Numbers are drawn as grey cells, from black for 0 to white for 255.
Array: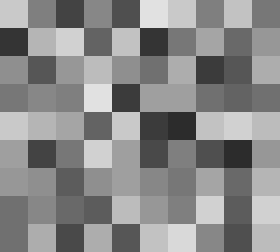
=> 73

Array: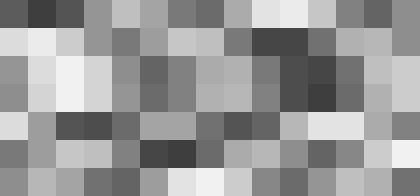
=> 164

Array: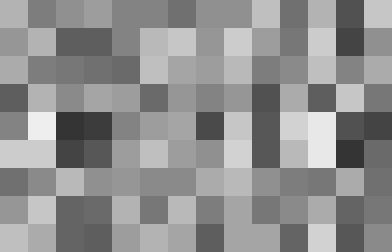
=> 100

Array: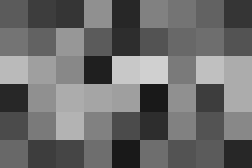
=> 69

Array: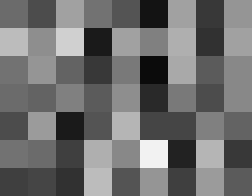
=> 49

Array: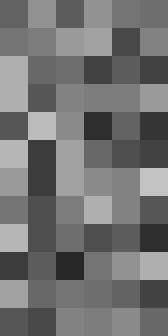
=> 130
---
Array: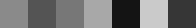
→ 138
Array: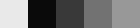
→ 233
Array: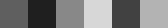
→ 95
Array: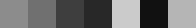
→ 140
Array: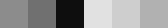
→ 140
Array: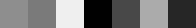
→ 142
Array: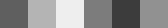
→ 95
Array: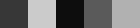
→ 55
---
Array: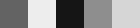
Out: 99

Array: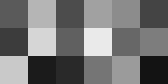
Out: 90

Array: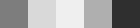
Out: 125

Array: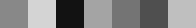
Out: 136

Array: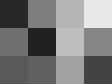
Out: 39

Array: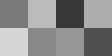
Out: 122

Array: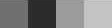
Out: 112

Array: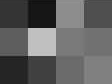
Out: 51

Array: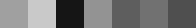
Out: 160
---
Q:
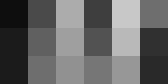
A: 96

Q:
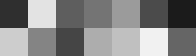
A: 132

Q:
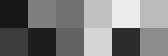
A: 29

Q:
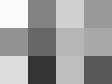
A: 103

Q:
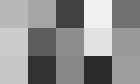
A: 92

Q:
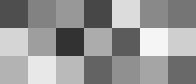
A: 158

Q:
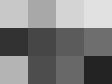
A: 70
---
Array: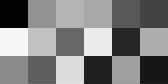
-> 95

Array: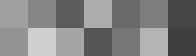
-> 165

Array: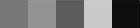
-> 120

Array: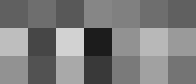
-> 169

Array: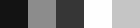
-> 19

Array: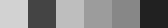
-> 68
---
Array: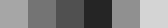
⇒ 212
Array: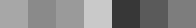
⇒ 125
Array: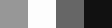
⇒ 17
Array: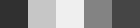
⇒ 69
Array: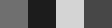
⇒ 71
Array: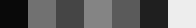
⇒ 237
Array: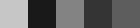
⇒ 93
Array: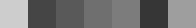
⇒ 158
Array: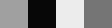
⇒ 117
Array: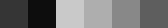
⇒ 94
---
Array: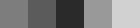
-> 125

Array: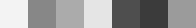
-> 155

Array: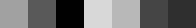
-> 89

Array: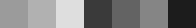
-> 133

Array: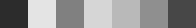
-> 143

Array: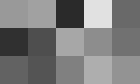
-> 128

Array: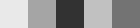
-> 165

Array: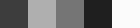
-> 117

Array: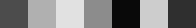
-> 140

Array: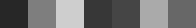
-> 103
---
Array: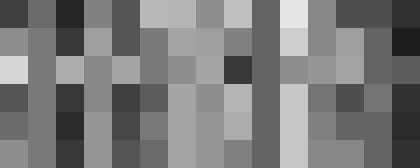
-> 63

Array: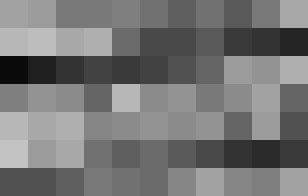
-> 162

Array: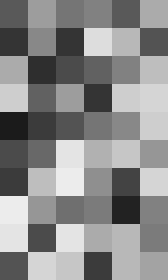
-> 89

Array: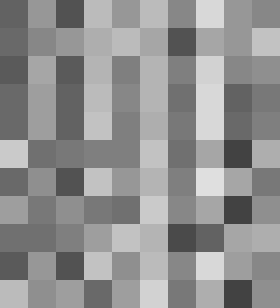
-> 98

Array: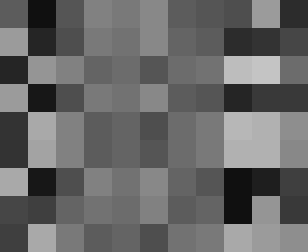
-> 92
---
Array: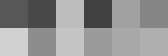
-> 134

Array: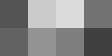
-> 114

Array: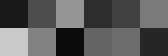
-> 122

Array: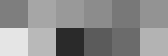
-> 147

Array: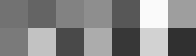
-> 158

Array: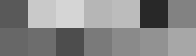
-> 130

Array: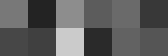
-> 56

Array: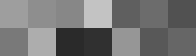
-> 81

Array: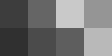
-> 149

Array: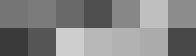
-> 141
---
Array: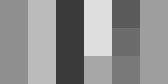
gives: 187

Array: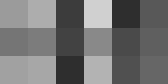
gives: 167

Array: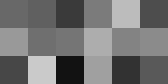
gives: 202

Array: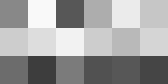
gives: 61

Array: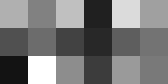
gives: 255

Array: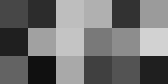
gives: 16
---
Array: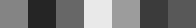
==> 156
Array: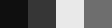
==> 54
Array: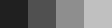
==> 80
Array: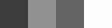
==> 145
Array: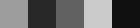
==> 96
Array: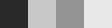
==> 200
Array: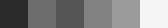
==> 129
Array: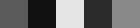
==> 229
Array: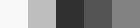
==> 49
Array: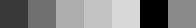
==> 216
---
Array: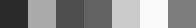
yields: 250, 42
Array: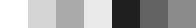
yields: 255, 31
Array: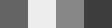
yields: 237, 62
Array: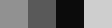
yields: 206, 11
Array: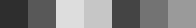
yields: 221, 46
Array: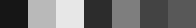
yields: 231, 22
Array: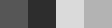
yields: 218, 45
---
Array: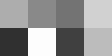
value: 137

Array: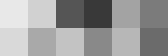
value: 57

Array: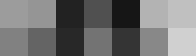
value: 22

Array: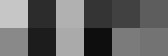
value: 52

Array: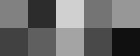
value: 208

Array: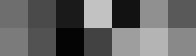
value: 18

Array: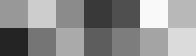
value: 79
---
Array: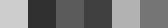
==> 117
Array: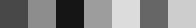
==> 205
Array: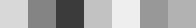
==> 178
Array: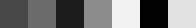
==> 226
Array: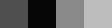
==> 189
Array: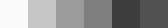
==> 81
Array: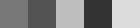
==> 220
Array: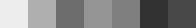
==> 72
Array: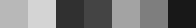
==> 24
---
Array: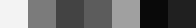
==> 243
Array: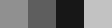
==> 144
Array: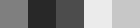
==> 127
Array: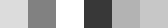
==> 220
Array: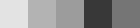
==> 227
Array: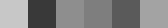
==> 199
